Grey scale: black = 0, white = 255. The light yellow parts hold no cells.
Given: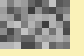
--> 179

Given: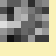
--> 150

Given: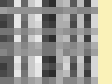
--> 73

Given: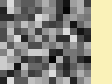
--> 118

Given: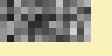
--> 116

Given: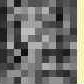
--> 68

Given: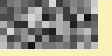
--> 74

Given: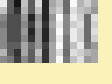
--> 234

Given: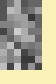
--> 85
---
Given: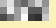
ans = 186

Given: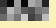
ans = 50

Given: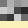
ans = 120

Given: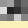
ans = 149

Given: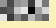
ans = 148

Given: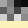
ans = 165

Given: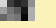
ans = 215

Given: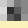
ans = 204

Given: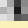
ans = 223

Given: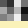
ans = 86
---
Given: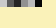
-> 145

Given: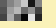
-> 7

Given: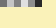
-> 224

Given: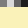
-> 217

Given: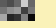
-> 51

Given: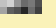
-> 38
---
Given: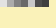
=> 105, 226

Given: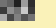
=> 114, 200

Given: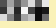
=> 246, 246

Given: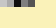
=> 15, 198

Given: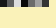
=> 9, 221

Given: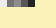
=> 141, 237

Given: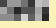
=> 83, 207

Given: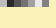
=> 114, 234

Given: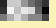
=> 230, 243
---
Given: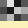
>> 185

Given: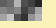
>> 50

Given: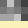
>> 164

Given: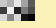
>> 216

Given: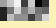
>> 62

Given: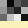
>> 195

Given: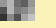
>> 82
